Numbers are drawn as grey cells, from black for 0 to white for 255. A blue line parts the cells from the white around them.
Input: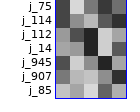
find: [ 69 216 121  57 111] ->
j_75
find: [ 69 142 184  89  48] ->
j_114
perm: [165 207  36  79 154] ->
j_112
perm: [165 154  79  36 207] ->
j_112

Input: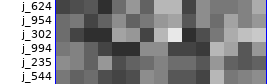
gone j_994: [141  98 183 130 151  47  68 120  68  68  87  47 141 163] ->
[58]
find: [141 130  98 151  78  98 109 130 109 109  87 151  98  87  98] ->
j_235

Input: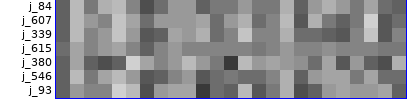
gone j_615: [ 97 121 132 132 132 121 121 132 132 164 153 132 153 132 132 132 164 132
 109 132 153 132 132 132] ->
[144]
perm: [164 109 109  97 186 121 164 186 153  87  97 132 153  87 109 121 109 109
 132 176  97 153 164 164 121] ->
j_546
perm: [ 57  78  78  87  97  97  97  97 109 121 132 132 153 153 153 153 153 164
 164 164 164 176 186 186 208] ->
j_93

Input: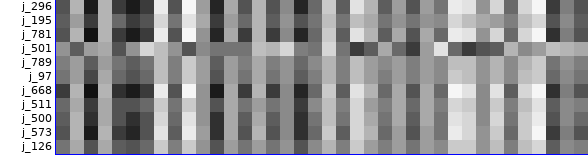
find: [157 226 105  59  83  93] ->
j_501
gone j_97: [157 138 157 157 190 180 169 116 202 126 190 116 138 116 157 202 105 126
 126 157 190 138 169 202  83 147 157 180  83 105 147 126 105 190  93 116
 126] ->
[71]
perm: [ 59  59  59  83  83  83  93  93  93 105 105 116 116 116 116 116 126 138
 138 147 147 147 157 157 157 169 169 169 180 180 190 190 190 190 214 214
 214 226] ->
j_195

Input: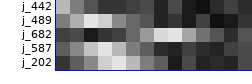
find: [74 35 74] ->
j_442
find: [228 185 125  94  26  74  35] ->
j_202

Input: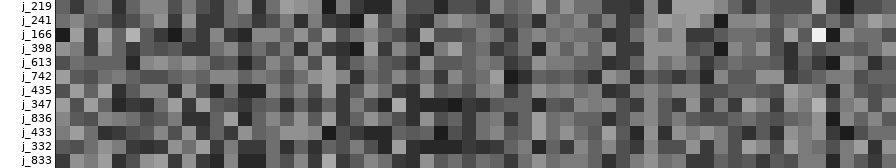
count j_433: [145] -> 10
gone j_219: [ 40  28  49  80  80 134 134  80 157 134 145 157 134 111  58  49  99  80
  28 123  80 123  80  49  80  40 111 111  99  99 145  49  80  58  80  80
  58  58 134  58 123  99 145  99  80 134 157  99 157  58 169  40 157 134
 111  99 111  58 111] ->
[69]
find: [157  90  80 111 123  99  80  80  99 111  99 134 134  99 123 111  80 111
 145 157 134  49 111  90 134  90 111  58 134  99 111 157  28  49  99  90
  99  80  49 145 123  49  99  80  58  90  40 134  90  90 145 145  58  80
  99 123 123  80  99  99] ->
j_742
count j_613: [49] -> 4
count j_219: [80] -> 11
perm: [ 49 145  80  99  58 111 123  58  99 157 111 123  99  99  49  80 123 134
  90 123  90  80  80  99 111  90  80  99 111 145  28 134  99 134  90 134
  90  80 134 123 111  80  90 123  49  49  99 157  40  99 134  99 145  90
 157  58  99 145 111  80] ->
j_836

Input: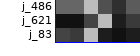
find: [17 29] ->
j_83
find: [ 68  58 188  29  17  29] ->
j_83
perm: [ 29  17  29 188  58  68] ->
j_83
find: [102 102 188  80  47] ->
j_486
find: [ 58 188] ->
j_83
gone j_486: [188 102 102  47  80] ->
[91]
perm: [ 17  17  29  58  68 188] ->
j_621

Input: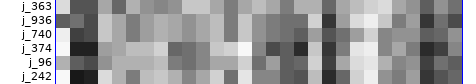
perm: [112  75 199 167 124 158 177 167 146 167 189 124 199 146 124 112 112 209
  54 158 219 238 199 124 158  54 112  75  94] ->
j_936
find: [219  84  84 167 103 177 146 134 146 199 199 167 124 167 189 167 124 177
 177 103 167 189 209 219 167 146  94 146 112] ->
j_363
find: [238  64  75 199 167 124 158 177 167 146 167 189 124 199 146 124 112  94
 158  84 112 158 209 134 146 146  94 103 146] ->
j_740
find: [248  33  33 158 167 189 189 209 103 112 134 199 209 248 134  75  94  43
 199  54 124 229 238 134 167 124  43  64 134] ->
j_374
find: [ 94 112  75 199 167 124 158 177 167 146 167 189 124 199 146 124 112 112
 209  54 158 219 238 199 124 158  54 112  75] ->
j_936

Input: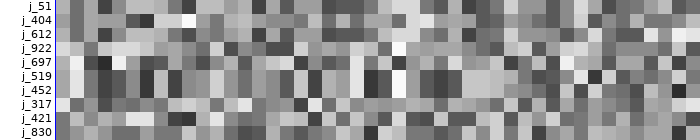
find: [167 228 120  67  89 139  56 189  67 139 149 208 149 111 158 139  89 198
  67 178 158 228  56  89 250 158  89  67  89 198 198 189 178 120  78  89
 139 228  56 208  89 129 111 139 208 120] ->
j_519
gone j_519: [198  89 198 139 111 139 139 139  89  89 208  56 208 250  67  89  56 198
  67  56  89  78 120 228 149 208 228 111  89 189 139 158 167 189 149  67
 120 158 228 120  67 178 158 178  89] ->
[129]
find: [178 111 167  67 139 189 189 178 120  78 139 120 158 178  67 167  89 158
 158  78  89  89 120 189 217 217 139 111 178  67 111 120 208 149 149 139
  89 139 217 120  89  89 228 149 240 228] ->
j_612
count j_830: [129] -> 0
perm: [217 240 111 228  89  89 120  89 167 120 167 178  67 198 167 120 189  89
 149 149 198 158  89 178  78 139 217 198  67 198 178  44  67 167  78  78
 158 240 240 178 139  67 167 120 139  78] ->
j_697
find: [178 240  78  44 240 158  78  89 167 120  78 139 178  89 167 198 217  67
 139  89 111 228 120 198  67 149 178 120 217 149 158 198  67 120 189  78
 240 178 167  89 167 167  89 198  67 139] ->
j_697
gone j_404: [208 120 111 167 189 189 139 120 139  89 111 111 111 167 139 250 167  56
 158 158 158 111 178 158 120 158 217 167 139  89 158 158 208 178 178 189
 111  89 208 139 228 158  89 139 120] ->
[100]

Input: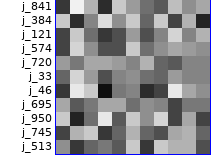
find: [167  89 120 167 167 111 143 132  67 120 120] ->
j_695
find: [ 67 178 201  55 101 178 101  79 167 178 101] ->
j_745
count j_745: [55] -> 1
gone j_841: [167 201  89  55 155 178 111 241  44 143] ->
[190]
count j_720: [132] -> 3

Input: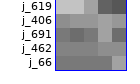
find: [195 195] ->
j_619
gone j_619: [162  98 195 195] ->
[87]
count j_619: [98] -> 1
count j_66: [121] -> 4

